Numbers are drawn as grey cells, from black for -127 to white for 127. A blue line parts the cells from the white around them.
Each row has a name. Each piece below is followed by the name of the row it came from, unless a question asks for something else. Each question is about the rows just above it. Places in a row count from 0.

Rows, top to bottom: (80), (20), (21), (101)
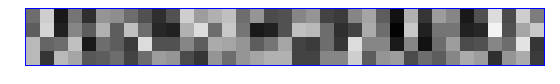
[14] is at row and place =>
(80), 6
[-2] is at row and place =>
(80), 36
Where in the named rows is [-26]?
(21), 1
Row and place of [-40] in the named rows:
(101), 4
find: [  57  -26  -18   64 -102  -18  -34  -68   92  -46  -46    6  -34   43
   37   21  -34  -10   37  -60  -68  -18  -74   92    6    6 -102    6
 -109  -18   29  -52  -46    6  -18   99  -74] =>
(21)

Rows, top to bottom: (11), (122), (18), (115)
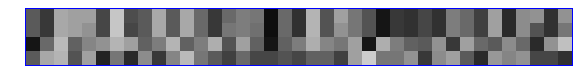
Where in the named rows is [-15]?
(122), 16
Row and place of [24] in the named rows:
(115), 33
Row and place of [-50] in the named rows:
(11), 7

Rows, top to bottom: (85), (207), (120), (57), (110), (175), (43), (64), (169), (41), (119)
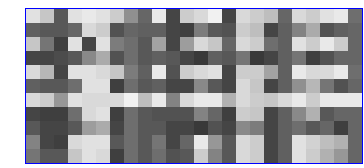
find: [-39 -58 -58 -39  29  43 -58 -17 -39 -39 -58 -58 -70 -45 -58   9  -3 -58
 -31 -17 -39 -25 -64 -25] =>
(169)
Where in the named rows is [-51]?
(57), 2
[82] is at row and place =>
(41), 20

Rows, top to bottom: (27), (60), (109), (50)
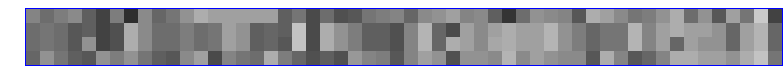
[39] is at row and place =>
(109), 33
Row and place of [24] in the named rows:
(50), 23
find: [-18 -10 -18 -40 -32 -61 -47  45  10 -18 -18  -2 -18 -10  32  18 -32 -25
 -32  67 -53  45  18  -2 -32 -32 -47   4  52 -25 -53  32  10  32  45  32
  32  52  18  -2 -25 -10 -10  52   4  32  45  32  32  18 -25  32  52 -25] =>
(60)

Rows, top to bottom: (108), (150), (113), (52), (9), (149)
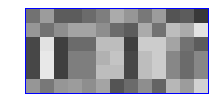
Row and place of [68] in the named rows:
(52), 6
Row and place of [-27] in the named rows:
(149), 9
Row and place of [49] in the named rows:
(52), 5

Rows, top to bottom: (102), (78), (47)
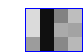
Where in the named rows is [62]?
(102), 3
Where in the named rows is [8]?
(47), 2
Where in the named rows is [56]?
(47), 3
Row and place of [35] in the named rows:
(78), 3
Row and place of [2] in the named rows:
(102), 2

